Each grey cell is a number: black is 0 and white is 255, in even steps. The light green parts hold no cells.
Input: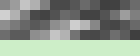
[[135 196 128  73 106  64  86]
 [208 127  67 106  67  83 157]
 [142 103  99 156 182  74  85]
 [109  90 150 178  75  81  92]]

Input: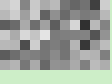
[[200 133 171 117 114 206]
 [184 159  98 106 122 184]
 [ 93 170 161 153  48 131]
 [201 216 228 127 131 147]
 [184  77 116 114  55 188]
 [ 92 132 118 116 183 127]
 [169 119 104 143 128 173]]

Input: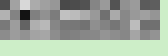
[[ 79 216 160  73  82 154 145  91]
 [178  19 145 193 172 112 136 160]
 [121  99 184 120 114 131 136 111]
 [140 146 166 126 135 148 135 136]]

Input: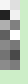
[[245]
 [ 34]
 [175]
 [ 95]
 [137]
 [115]
 [139]]

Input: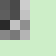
[[ 89 205]
 [ 94 194]
 [ 41 143]
 [135 180]]

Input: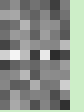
[[113  95 100 125]
 [162 118 135 114]
 [ 98 180 146  96]
 [112 146 158  87]
 [ 68 166 136 186]
 [208 189 232  70]
 [ 63 118 131 157]
 [129 183 141 137]
 [134  97 117 206]
 [ 94 119 127 132]
 [110 143 132  48]]

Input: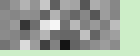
[[127 179 199 170  86 157]
 [140 144  99 127 135 157]
 [136  53 228 112 128 127]
 [139 112 182 103 192 147]
 [115 218  64  20 124 156]]
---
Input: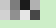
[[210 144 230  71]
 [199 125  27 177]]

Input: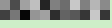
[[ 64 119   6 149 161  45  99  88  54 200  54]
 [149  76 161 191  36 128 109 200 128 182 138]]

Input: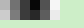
[[204 124  59  40  93 235]
 [183 114  59   7  82 246]]

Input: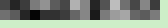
[[112  92  37   5  49  49  60 102 134  26 123 156 166 102  92 123]
 [ 71  37  60 123 146  92  71 177 134  37  83 189 112  71 134  60]]

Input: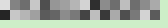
[[ 37 199 181 160  91 101 140 121  68 190  57 170  79 121 211  91]
 [222 131 110 199  79 150 160 181 211  47 140 110 190 110 140 170]]

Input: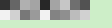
[[242 209 120 154 242 131 143 188 209]
 [ 50 102 176 164  39 164 198 111  82]]

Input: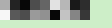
[[247  89  77 154 145   7 195 133  55]
 [174  35   7  77 101 226 183  25  45]]
